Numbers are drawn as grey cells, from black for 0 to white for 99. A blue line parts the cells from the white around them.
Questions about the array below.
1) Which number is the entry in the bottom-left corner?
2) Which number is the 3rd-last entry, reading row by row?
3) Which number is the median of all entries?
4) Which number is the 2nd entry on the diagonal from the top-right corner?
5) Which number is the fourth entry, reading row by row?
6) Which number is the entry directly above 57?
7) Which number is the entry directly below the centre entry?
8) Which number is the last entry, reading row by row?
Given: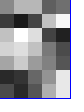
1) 29
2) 33
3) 53
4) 75
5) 37
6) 50
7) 60
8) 90

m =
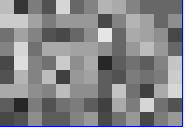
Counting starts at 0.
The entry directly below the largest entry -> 55
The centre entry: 66
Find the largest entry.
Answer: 89
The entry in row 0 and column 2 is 48
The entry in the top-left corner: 73
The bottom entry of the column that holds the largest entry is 28
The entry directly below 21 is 79
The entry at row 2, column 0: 44
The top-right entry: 40
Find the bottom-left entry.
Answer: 28
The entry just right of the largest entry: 40
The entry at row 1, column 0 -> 79
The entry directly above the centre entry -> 63
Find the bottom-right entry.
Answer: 59
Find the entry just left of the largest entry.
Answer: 55
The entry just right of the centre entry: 15
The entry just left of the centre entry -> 55
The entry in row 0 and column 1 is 21

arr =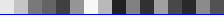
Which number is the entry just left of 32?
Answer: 54
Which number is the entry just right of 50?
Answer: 19
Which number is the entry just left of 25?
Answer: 39

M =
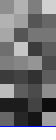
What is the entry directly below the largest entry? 40
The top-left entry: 55
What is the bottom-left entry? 40
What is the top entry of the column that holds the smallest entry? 81
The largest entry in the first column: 73
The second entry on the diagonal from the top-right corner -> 33
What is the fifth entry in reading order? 69
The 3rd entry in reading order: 49
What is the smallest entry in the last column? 5
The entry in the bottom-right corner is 62
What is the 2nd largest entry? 77

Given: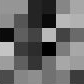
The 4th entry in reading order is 11
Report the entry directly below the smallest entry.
44
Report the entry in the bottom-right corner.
23
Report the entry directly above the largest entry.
4
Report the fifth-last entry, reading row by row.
52
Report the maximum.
76
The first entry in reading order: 58
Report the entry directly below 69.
41
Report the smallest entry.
0
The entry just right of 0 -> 48
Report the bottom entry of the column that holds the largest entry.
29

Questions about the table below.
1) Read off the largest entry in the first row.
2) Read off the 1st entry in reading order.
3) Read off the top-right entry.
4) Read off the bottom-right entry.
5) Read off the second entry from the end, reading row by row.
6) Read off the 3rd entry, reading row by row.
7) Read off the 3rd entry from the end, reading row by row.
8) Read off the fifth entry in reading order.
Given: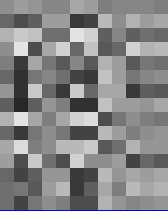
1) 65
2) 55
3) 49
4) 58
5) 55
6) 58
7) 52
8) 52

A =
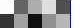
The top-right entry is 31
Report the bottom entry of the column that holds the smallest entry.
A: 6
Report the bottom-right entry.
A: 71

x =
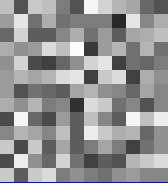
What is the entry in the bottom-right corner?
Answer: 52
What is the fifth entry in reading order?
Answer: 48
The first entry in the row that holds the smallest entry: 60
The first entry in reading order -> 74
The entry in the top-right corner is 32
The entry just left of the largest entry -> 74
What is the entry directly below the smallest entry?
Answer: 36
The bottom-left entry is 78
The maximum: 98
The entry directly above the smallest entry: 70
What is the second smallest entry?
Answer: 19
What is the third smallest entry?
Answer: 22
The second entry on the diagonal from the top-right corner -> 52
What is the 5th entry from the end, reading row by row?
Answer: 44
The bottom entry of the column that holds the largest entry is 56
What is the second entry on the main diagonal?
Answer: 89
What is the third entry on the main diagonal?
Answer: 36
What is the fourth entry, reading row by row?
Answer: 74
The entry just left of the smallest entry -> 48
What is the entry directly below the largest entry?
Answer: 56
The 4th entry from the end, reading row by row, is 56
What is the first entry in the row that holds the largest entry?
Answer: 67
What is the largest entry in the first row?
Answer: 95
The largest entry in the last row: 85
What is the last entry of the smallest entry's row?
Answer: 67
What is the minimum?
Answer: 16
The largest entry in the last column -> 92
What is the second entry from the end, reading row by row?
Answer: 52

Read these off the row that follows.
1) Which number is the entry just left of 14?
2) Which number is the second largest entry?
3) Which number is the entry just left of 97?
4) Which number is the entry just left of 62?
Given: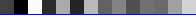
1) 66
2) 82
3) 0
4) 41
